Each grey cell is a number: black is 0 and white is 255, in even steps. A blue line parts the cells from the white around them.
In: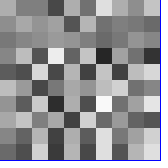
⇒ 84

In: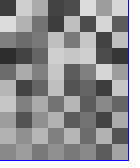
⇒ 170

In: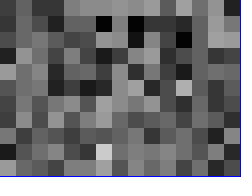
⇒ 133

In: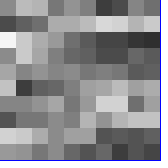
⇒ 194

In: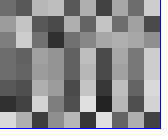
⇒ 218
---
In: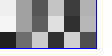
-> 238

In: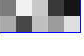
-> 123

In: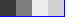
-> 56

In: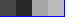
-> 70

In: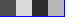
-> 79

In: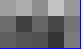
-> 159
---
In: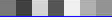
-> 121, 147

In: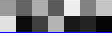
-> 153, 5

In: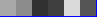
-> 168, 85

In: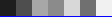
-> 30, 241

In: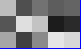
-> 189, 215

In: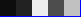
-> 13, 193

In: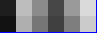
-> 30, 203

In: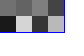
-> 113, 185

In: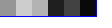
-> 150, 9
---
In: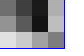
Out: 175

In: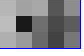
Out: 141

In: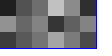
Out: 47

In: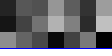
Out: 157

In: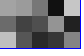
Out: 198

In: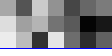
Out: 123

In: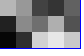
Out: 97

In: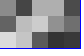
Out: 75

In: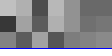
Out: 105
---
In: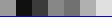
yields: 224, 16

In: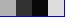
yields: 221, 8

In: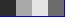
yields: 228, 44

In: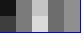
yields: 218, 20

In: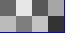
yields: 231, 51

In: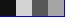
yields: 211, 17

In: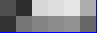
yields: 230, 45

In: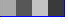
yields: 195, 58

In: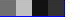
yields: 192, 18

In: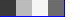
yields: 245, 57
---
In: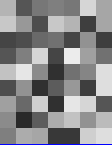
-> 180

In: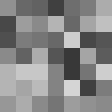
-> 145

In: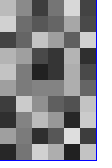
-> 187

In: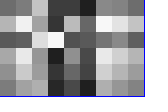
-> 109

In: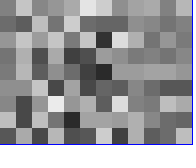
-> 129

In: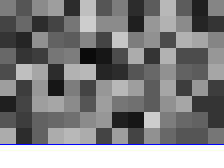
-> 125
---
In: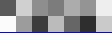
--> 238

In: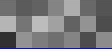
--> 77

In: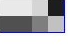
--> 29

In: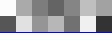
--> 162

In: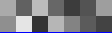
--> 158

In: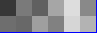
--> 137

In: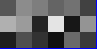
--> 148
